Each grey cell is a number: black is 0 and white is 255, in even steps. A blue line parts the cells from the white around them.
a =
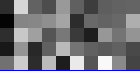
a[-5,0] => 45
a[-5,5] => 96
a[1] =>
[4, 133, 135, 143, 165, 44, 105, 99, 104, 174]
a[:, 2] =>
[98, 135, 160, 40, 44]
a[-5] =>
[45, 214, 98, 77, 153, 96, 61, 94, 98, 100]
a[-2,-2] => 97
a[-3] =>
[46, 200, 160, 85, 120, 58, 29, 151, 116, 148]
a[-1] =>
[113, 204, 44, 187, 29, 234, 86, 249, 138, 68]
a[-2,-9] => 149
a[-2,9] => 73
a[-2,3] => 97

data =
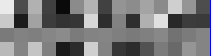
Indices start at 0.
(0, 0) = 234
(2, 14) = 132
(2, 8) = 127
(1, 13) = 60
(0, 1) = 77
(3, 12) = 105
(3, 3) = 128
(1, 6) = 215
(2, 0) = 122
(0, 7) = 65
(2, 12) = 114
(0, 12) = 207
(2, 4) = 139
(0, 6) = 179
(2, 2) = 127
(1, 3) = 60
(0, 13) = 149
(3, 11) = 123
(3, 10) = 82
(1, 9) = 46

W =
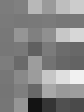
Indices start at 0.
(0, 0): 124
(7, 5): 74
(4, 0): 125
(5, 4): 223
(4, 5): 99
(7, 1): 149
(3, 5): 104
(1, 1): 120
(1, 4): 119
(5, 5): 241
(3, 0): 119
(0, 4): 190
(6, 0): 117
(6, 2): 104
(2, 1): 149

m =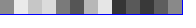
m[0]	139
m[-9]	122
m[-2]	94
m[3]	219

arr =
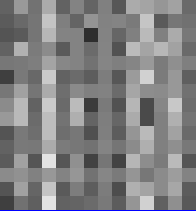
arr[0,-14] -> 98
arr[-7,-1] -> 116
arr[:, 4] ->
[98, 127, 131, 90, 135, 98, 110, 106, 115, 110, 123, 86, 131, 90, 98]
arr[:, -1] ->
[106, 113, 120, 106, 127, 95, 113, 109, 116, 106, 120, 85, 131, 92, 88]
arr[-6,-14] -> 84
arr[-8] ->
[139, 185, 98, 202, 106, 187, 59, 122, 82, 182, 74, 134, 200, 109]
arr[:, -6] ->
[87, 132, 102, 82, 127, 87, 107, 82, 102, 92, 117, 67, 122, 77, 92]
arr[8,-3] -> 128
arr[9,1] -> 121
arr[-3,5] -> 150
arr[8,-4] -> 74
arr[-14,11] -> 90
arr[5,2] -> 104
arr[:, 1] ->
[153, 105, 90, 177, 121, 121, 161, 185, 185, 121, 121, 161, 145, 161, 113]
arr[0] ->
[98, 153, 114, 171, 98, 131, 100, 128, 87, 171, 164, 150, 162, 106]
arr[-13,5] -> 131
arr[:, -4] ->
[164, 197, 186, 164, 153, 209, 141, 74, 74, 186, 175, 141, 119, 164, 209]
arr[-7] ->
[153, 185, 107, 189, 115, 175, 100, 126, 102, 171, 74, 128, 176, 116]
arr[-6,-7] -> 127
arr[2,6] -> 46
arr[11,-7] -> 118
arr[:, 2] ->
[114, 117, 117, 123, 126, 104, 117, 98, 107, 110, 120, 85, 129, 101, 95]
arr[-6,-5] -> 149
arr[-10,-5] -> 155
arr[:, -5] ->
[171, 122, 128, 187, 133, 155, 166, 182, 171, 149, 139, 182, 149, 176, 149]
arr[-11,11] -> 123
